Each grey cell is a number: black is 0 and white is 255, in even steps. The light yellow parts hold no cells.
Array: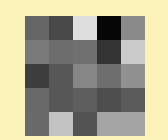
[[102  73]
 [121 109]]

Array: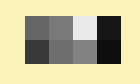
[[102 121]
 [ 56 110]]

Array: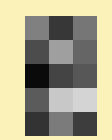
[[128  55]
 [ 76 159]]

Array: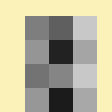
[[126  95]
 [149  34]]

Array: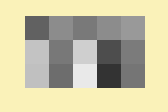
[[ 97 140]
 [195 120]]

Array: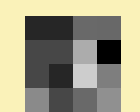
[[38 38]
 [71 71]]

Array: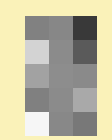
[[129 135]
 [211 139]]
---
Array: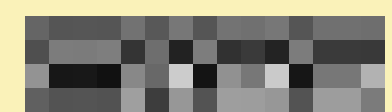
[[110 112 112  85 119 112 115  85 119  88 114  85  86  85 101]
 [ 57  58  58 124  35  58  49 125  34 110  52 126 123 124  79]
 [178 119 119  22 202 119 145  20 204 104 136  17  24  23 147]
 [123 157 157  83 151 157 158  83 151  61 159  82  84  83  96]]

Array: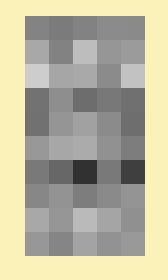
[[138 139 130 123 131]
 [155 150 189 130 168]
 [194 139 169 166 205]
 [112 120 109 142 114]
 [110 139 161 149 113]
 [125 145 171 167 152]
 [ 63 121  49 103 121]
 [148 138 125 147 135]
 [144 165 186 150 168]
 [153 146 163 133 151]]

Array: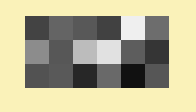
[[109 239  65  88 100  67]
 [ 53  93 225 188  87 140]
 [ 86  17 105  39  89  82]]

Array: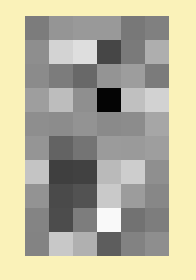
[[128 120 153 153 149 124]
 [174 122  70 222 211 142]
 [123 157 148 104 124 139]
 [210 192   4 143 189 158]
 [166 140 138 147 140 142]
 [158 154 155 116  99 149]
 [143 205 186  65  63 196]
 [135 156 201  82  74 147]
 [125 114 249 125  76 132]
 [142 130  93 176 200 131]]

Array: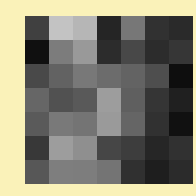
[[ 42  49 119  37 182 195  64]
 [ 54  44  72  44 153 124  16]
 [ 14  78  99 108 120  98  73]
 [ 32  53  95 157  89  81 102]
 [ 17  49 101 154 116 121  90]
 [ 49  38  61  70 143 157  56]
 [ 43  30  48 116 125 126  87]]

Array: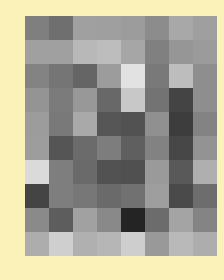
[[159 168 140 156 159 160 111 127]
 [155 150 128 166 189 184 160 160]
 [142 189 121 226 156 101 117 131]
 [142  68 115 200 104 152 123 148]
 [131  61 144  82  86 169 121 156]
 [147  71 130  95 125 107  85 157]
 [175  89 154  80  82 106 126 218]
 [109  74 158 113 106 119 126  68]
 [132 164 108  36 137 161  93 138]
 [173 185 153 206 182 176 207 173]]

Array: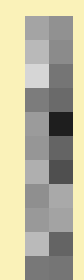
[[145 164]
 [139 185]
 [117 214]
 [106 124]
 [ 30 155]
 [100 150]
 [ 79 175]
 [169 143]
 [163 153]
 [100 186]
 [117 120]]

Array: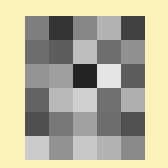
[[ 65 179 134  52 127]
 [145 110 190  93 109]
 [ 93 228  35 159 147]
 [175 112 207 185  99]
 [ 81 108 161 120  79]
 [137 179 200 146 203]]
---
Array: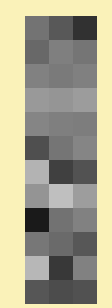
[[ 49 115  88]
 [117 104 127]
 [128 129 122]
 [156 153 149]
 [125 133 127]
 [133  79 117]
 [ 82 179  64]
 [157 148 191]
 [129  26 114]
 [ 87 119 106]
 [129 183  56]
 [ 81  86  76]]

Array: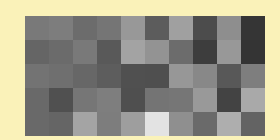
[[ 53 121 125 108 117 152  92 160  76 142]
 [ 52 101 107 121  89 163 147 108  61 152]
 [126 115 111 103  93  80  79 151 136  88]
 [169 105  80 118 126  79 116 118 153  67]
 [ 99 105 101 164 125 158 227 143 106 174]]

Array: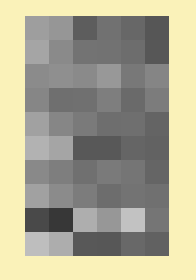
[[ 86 158 150  93 113 103]
 [ 87 165 138 115 114 109]
 [133 139 143 138 152 120]
 [124 134 111 112 126 106]
 [100 161 134 122 110 111]
 [ 98 178 165  88  88 101]
 [101 137 126 112 122 117]
 [112 161 139 124 109 115]
 [117  73  55 174 151 194]
 [ 97 190 173  88  87 104]]

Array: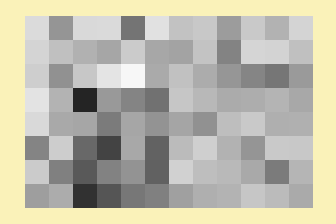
[[212 219 149 217 218 116 225 194 200 156 201 178]
 [192 212 192 177 166 203 167 163 195 131 213 211]
 [154 206 145 199 228 247 170 193 172 150 133 118]
 [168 227 179  36 153 132 113 198 184 171 173 180]
 [176 217 169 166 123 166 147 165 145 190 201 175]
 [200 132 205 104  67 168  98 187 207 178 149 201]
 [181 203 128  89 130 147  97 209 190 185 169 123]
 [170 158 172  49  85 119 128 160 175 179 198 187]]

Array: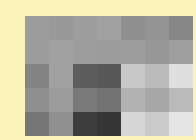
[[134 156 153 158 161 143 148]
 [159 156 161 157 155 157 151]
 [223 132 160  93  88 200 186]
 [186 143 156 121 115 179 167]
 [228 118 145  61  54 214 202]]

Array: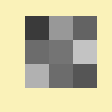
[[ 99  58 152]
 [195 108 116]
 [ 85 177 108]]

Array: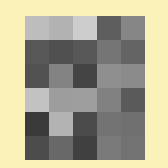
[[134 189 178 205  94]
 [100  87  80  87 117]
 [139  82 131  68 143]
 [ 90 194 157 158 129]
 [112  58 179  75 115]
 [114  76 104  64 122]]

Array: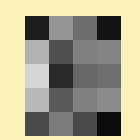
[[ 20  28 149 109]
 [131 178  80 128]
 [111 213  41 103]
 [138 185  89 128]
 [ 11  73 123  74]]
